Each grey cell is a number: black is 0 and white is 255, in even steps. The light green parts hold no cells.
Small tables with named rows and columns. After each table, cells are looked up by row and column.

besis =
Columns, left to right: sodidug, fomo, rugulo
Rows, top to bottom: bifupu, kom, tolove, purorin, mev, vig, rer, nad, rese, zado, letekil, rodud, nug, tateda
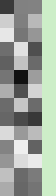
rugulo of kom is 185
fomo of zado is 153
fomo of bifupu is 129
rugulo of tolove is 150
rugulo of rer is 212
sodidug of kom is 206
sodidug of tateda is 171
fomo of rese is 74
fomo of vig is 17
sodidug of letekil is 131
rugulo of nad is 107
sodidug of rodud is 149
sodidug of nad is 107
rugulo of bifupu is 130
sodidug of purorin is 110
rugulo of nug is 123
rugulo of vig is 157
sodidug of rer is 174
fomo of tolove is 118
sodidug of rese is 102

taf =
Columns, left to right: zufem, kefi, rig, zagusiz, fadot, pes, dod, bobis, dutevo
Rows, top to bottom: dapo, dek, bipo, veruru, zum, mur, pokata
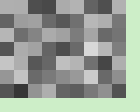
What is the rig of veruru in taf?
162
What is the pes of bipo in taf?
124
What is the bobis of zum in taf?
70
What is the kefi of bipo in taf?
110
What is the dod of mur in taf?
203
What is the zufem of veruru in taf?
84
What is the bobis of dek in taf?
174
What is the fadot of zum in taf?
191
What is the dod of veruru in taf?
216
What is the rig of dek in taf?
161
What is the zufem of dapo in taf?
175
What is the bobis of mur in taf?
105

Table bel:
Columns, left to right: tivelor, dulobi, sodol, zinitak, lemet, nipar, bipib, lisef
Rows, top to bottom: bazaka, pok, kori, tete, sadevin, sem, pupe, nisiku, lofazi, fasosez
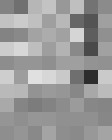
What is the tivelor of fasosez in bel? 142
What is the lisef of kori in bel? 144
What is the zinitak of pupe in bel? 154
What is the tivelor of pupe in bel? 185
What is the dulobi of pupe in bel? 183
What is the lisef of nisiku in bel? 133
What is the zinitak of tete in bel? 158
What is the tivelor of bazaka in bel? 131
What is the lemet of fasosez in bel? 142
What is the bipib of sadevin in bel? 147
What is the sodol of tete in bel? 190
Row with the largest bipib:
pupe

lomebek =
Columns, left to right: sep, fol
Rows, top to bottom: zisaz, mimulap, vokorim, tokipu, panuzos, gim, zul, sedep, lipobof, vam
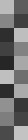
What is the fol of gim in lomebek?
110
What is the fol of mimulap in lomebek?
63
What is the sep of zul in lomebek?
43
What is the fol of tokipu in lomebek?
130
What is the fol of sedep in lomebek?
55
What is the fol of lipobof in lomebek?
68
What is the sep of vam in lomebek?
74
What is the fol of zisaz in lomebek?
92
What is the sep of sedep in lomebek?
145

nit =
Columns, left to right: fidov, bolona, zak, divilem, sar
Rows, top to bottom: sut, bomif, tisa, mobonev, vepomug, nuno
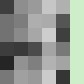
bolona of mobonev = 57
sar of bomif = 85
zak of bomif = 174
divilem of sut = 198
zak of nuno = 153
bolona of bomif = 125
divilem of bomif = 171
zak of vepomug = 127
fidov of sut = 62
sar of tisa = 63
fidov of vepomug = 37

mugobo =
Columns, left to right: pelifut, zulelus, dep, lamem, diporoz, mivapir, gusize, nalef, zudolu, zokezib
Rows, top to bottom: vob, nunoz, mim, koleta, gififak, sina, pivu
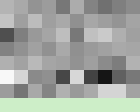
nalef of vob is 112
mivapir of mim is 120
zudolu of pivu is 212
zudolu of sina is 96
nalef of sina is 21
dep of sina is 138
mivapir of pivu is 153
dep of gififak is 185

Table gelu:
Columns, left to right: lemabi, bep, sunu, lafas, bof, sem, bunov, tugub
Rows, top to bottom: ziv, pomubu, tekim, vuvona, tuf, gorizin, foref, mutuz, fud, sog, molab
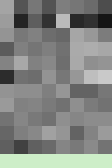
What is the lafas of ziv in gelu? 83
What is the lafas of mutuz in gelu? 122
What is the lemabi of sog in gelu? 102
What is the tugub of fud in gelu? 140
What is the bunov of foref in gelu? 99
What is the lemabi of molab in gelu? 95
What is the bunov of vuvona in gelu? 173
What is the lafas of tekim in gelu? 109
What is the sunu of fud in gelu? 121
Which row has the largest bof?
pomubu

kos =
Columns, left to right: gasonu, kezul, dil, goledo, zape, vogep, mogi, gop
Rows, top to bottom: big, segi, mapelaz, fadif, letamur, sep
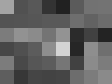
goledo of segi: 89
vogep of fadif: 38
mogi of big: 114
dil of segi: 86
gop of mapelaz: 35
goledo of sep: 67
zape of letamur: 118
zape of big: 33
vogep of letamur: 65
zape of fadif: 212
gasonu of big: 164
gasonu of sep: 94
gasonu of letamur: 124
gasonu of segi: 83
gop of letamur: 124

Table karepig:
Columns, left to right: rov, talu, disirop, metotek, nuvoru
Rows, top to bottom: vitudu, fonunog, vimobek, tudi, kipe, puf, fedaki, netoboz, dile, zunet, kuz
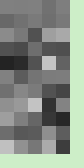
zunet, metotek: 143
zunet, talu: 88
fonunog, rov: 104
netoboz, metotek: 50
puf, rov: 129
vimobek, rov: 139

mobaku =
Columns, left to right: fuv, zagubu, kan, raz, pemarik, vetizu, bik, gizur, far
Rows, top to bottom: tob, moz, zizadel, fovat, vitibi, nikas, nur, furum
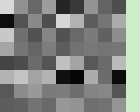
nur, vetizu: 110
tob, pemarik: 36
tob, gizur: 99
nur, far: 84
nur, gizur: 135
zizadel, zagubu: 112
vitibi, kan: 107
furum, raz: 105
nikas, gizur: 108
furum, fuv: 93

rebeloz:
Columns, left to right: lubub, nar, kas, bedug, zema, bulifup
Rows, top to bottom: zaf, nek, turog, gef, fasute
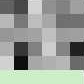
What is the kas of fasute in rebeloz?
167
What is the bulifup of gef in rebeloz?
33
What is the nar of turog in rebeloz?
157
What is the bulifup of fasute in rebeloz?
106
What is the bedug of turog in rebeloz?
191
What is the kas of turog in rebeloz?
162
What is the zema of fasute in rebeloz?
182
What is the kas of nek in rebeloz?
189
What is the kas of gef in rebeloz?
129
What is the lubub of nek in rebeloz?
184
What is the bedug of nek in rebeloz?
167

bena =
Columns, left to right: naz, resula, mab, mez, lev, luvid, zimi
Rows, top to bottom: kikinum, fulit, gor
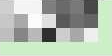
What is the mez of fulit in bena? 223
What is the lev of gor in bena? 205
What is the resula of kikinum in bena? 245
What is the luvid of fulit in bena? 111
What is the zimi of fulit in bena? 100
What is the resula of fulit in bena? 169
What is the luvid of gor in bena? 168
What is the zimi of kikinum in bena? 72
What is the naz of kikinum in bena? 207
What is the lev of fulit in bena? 89
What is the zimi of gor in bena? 238
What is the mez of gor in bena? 47
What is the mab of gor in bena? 185
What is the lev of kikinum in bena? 106
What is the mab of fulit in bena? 252
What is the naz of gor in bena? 190
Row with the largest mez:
fulit

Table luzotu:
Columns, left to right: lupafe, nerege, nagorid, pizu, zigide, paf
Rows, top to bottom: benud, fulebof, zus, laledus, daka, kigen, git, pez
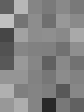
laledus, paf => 143
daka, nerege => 153
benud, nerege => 183
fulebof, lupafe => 192
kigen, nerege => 149
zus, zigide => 137
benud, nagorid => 133
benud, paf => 121
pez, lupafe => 152
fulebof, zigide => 152
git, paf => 135
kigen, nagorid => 130
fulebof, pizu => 111

